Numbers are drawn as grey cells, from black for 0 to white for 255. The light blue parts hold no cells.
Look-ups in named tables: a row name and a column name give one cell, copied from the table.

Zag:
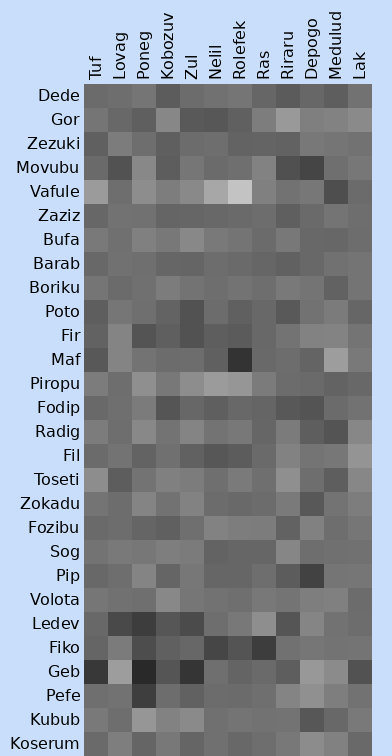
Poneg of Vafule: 141
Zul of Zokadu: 130
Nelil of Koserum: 112
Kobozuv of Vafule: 125
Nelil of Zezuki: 110
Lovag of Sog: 121
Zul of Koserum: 101
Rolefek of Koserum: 104
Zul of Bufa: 136
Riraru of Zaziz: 95
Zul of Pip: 119

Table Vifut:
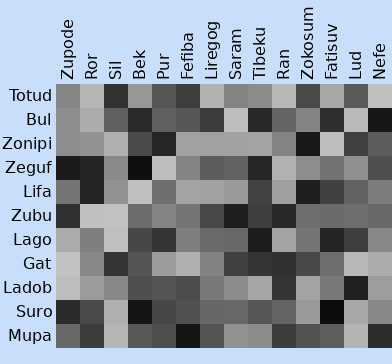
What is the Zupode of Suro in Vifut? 43
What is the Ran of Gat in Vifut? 49
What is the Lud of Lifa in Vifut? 98
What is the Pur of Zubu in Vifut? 132
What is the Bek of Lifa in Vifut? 192
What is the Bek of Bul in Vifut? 42
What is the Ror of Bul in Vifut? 172
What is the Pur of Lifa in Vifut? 111
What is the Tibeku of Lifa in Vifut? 66

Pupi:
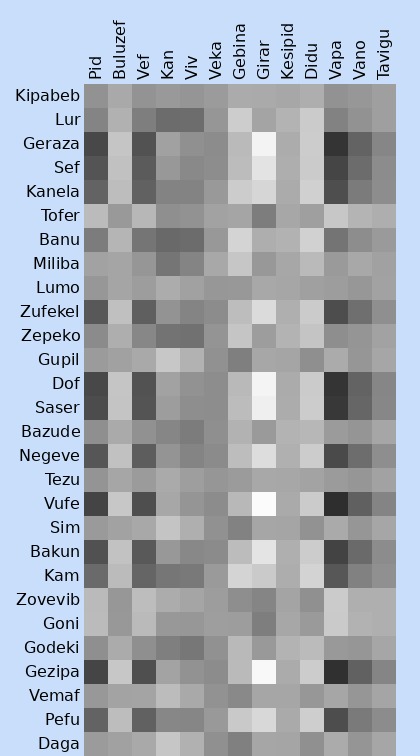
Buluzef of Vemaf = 163
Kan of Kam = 118
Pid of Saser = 76
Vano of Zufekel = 111
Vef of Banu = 117
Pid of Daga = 155
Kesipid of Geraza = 172
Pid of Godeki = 143
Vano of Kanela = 123
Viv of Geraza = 144
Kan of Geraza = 161
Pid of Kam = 106
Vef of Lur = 126

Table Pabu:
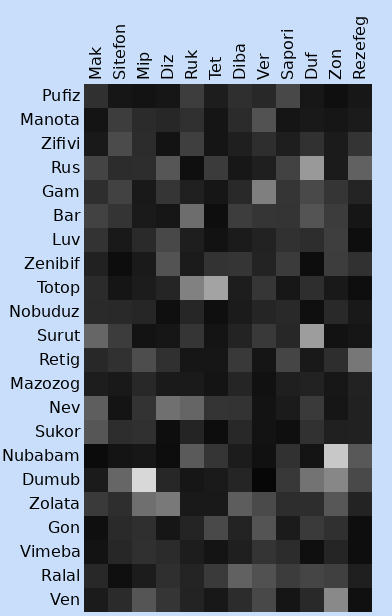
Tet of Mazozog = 20
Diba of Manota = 43
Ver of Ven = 72
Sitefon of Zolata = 46
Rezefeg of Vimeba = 14
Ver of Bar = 53
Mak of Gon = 15
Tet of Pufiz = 29
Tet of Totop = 163
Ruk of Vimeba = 29
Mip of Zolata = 111
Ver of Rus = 31
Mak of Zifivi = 25
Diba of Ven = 44
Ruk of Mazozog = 26
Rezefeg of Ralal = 31

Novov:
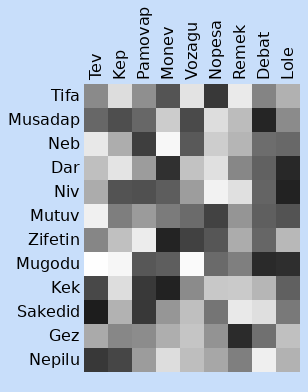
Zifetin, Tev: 134
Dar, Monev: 48
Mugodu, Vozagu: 250
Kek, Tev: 72
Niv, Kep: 83
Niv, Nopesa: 242
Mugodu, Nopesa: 106
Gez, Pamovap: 140
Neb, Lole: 104

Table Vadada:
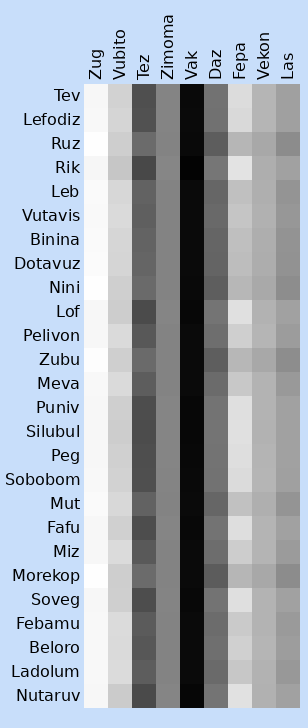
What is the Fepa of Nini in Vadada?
183
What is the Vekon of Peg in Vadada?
180
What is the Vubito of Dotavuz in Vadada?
213
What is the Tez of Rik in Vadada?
72
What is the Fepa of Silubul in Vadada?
224
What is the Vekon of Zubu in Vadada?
168
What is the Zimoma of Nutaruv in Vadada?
133
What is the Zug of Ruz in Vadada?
254
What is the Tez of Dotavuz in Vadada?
101
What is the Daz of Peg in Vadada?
115
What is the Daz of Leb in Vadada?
102
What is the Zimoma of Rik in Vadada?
134
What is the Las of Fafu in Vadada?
161
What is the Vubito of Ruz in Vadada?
206
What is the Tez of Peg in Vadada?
78
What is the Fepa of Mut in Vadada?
193
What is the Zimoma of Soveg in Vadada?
132
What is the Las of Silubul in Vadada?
161

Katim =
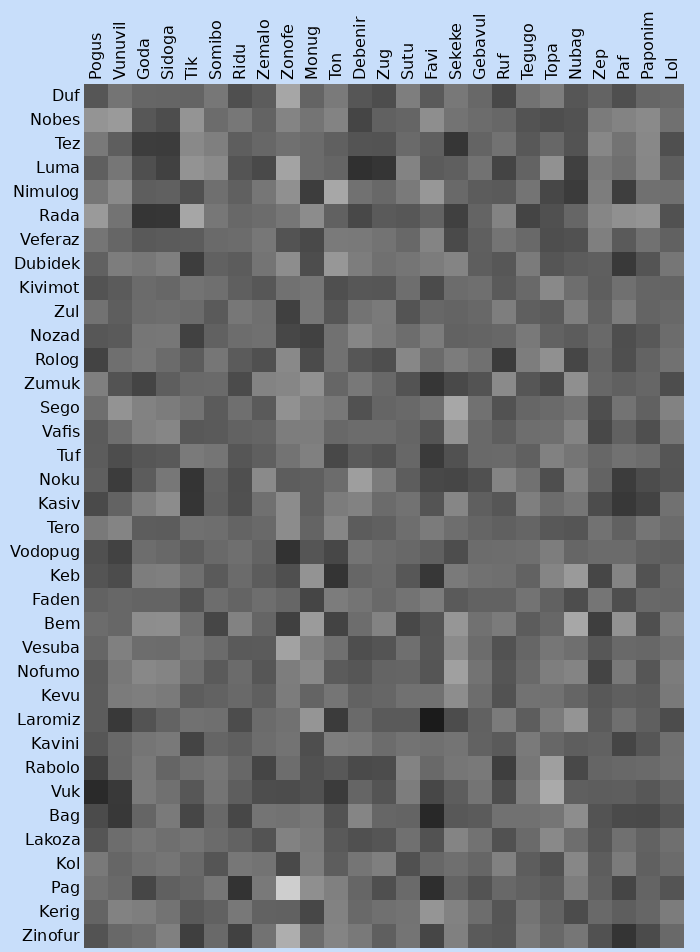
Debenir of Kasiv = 130
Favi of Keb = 55
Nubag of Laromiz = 148
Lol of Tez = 79
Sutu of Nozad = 109
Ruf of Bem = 123
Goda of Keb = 125
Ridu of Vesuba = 90
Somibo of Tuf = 117
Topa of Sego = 106
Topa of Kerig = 99
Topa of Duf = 125
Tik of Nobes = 148
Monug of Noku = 95
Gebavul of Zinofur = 90
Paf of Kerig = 94
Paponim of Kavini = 86
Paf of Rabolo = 104

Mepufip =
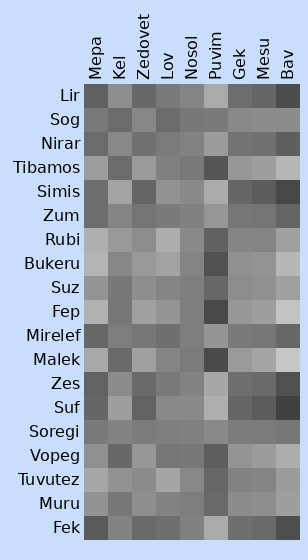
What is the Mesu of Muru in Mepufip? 142
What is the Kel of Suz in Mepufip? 120
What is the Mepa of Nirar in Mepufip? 107
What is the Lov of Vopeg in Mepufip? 118
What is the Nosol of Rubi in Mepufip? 138
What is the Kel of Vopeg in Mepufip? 104
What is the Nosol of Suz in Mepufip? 126
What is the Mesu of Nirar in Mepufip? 112
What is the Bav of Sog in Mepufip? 140
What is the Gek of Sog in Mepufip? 137
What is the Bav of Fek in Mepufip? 78
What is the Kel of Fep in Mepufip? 119
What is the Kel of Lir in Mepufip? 141
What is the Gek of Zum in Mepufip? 118
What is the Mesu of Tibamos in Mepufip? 158

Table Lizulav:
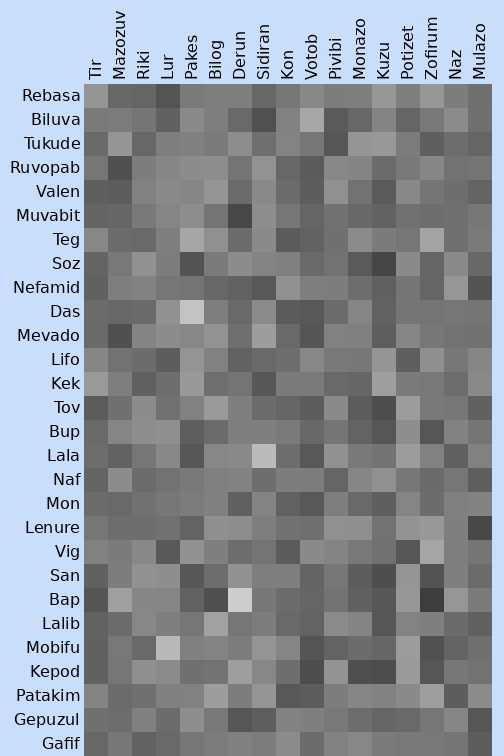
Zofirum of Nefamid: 101
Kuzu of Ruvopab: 107
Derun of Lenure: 141
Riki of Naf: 107
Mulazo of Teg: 122
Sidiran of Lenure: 126
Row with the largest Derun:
Bap

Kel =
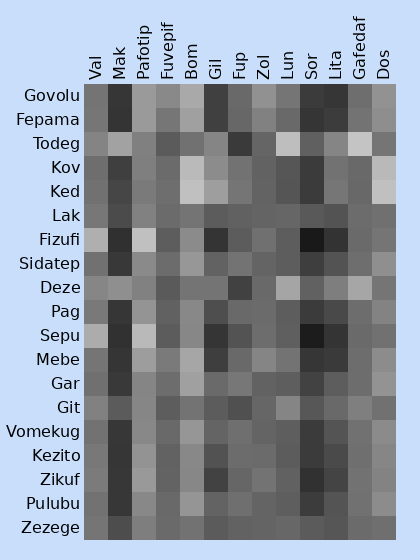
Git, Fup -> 80
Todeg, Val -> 132
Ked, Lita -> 118
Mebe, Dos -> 140
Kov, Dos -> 185
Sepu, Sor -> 28
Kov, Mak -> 63
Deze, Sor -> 97
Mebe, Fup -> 105
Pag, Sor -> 59
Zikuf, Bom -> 135
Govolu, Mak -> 54
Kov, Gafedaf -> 105
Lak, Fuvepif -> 107

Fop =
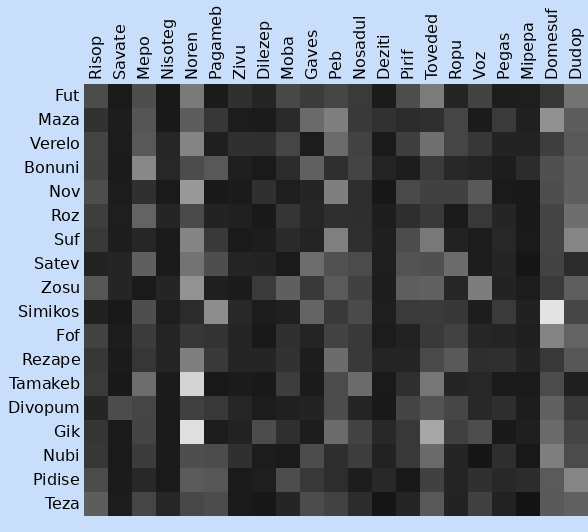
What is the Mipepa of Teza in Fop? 19
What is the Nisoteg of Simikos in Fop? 30
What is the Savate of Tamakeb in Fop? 25
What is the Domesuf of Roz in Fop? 68
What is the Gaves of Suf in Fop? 36
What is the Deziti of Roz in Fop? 29
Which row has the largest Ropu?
Satev

